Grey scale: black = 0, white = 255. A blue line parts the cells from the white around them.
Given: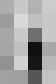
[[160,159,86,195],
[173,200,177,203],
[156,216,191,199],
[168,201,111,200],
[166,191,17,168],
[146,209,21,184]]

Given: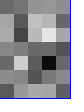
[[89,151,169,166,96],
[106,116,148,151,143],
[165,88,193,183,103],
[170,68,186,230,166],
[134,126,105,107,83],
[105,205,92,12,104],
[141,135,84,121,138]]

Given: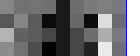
[[141,113,78,3,25,71,34,234,112],
[134,113,115,112,25,109,122,127,121],
[87,133,91,11,25,104,12,221,106],
[179,98,92,70,25,70,109,173,123]]

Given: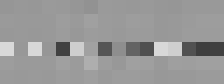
[[154,153,154,153,156,155,158,153,156,156,155,152,153,153,155,155],
[150,152,151,154,153,150,146,154,153,152,153,151,150,153,153,153],
[154,153,153,153,157,154,160,155,154,157,156,152,153,155,157,157],
[152,153,152,153,156,152,156,155,153,155,155,152,153,156,156,156],
[217,152,216,150,65,206,161,85,142,99,79,216,207,81,62,64],
[157,154,154,154,160,155,174,157,152,160,159,153,159,158,160,160]]

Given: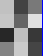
[[131,202,69],
[193,67,121],
[198,101,224],
[39,191,56]]

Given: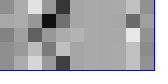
[[143,171,214,153,63,166,169,168,170,192,146],
[143,171,226,152,54,166,169,168,170,192,145],
[168,171,151,17,113,166,169,168,167,107,159],
[131,160,96,152,171,179,169,168,169,231,146],
[143,153,188,123,191,166,169,168,170,192,139]]
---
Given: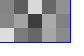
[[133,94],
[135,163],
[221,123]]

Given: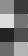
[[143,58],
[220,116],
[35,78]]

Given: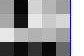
[[156,6],
[168,20],
[231,187]]

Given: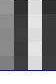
[[150,49],
[141,57],
[137,62]]

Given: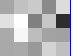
[[166,193],
[225,254],
[170,247]]

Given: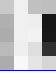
[[201,240],
[176,240],
[172,240]]
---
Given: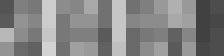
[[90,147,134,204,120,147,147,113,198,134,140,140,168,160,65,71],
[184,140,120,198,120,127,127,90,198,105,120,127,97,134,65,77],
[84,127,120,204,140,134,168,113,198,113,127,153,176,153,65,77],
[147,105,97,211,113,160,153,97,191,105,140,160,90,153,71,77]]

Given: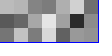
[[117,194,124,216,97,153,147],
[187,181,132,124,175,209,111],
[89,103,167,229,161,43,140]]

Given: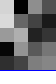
[[154,175,34,53],
[6,148,89,118],
[218,103,67,26],
[47,67,126,134],
[212,0,142,81]]

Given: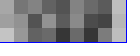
[[196,152,98,106,54,106,54,124,190],
[159,146,83,146,91,138,76,68,182],
[167,118,131,98,83,131,106,91,190]]

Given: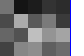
[[74,171,89,122,58],
[66,134,142,95,108],
[102,82,191,148,164],
[116,20,28,51,44]]

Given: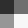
[[150,247],
[46,111]]

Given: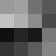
[[194,175,140,73],
[154,160,114,87],
[51,67,93,133],
[16,37,24,120]]
